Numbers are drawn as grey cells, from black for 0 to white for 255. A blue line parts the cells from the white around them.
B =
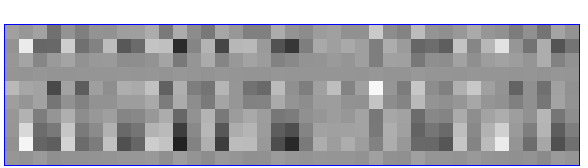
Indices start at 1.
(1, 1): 160
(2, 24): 159
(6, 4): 117
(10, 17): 149
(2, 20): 82
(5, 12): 97
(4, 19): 148
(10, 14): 148
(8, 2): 216
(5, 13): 175
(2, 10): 107
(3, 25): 149
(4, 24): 149
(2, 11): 195
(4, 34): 150
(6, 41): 147
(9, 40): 80
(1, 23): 156
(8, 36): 208
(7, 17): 156
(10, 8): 148
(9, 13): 34
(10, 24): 149
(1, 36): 145
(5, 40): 161
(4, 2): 148
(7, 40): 118
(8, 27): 121
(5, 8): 142
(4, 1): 149
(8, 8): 177
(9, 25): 173
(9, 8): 193
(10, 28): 145
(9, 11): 205
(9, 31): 104
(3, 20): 130
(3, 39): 173
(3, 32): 141

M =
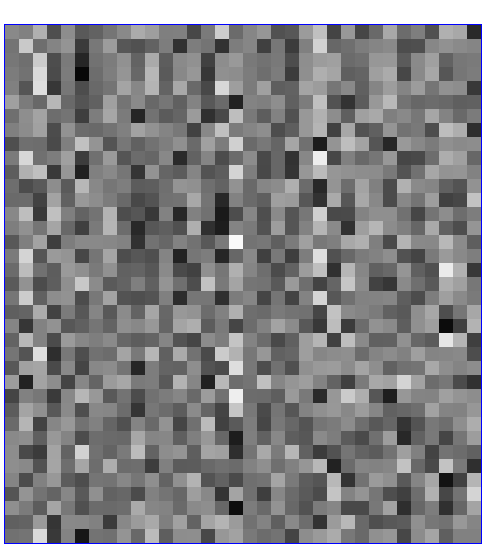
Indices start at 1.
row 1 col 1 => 137
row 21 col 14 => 147
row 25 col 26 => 164
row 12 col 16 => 99
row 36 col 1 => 96
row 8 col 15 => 136
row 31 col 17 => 46
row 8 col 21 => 94
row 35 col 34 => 164
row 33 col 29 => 89
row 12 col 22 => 107
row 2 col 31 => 135
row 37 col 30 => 140
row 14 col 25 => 74
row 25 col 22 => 144
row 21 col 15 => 108
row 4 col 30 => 137
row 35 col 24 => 134
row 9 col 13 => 144
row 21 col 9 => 139
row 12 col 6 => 183
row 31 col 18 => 116
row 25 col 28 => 97
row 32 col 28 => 134
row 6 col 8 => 160
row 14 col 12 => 130
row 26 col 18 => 116
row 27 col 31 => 131
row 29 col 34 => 173
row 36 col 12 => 127
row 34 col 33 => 115
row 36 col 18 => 113
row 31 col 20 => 123
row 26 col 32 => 119
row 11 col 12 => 101
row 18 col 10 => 100
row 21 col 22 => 113
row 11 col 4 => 57
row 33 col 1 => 133
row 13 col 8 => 124

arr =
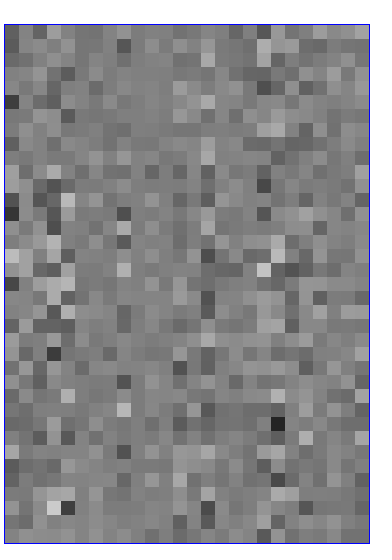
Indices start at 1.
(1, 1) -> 96
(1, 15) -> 133
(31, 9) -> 82
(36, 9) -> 127
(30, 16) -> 126
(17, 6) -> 131
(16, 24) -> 131
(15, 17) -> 122
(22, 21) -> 96
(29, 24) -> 120
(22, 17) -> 117
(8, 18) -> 126
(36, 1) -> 117
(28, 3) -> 127
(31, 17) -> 126
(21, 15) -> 90
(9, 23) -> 113
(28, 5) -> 127
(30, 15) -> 113
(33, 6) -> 131
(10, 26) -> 110
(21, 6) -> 141
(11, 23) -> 112
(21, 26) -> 154
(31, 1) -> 166
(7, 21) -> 141
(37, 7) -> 145
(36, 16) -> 135
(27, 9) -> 139
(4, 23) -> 132
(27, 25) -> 107
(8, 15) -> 126
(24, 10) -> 124
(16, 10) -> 132
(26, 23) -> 134
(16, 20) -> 170
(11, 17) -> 119
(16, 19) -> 145
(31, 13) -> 151
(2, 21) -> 154

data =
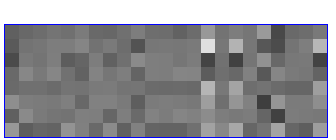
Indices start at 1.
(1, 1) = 96
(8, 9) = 96
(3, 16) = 113
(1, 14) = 108
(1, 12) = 109
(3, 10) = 138
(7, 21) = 124
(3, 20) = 104
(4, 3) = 121
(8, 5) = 147
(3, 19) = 145
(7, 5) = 115
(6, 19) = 62
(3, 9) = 112
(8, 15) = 162
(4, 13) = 133
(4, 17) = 104
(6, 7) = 129
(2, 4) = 125
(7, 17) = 121
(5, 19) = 115
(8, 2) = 93
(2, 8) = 122
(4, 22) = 119
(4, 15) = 92
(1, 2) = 104
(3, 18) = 117
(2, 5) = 125
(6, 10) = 94
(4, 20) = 134
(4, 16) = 111
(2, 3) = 118
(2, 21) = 116
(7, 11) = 130
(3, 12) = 125
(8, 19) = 115

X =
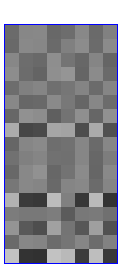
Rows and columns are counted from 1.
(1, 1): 107
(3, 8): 101
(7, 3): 141
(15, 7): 159
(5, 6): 132
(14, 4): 125
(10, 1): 113
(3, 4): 142
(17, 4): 194
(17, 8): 57
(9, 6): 134
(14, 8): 112
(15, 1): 148
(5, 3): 133
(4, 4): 143
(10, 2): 128
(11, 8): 137
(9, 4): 110
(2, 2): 137
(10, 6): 134
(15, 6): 87
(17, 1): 194
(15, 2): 89
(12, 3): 133
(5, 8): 133
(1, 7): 106
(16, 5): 117
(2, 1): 105
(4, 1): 141
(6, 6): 102
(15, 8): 81
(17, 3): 49
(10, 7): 103
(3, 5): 116
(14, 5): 91

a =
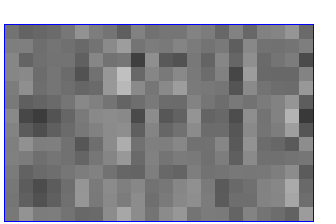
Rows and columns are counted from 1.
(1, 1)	115
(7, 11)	140
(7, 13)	98
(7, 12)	87
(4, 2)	137
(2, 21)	116
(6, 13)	107
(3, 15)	100
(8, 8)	139
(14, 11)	116
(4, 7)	113
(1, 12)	117
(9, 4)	127
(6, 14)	131
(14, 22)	156
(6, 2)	95
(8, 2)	91
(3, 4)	115
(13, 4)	95
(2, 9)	157
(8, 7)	129
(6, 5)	117
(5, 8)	152
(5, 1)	124
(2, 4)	116
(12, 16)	90
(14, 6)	104
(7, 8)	140
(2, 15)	115
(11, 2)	98
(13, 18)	110
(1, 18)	103
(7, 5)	102
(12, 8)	139
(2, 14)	123

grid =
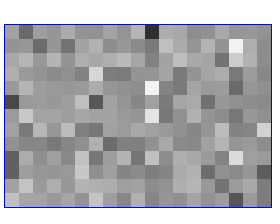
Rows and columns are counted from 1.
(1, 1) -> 162
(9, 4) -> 121
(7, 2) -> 200
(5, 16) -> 156
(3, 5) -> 148
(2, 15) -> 179
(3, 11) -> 130
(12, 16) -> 115
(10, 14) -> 168
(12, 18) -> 169
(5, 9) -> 145
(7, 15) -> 149
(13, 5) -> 165
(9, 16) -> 180
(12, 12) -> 147
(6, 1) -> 72
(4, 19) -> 136
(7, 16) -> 140
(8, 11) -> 160
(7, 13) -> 145
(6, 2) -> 153
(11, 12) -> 133
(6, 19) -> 138
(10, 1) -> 97
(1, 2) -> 106
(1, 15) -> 145
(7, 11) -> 228
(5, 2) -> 181
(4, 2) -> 154
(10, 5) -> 136
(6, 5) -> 158
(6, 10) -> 134
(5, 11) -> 243
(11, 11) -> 126
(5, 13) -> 122
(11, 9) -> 133
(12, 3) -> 154
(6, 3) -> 156
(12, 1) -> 162
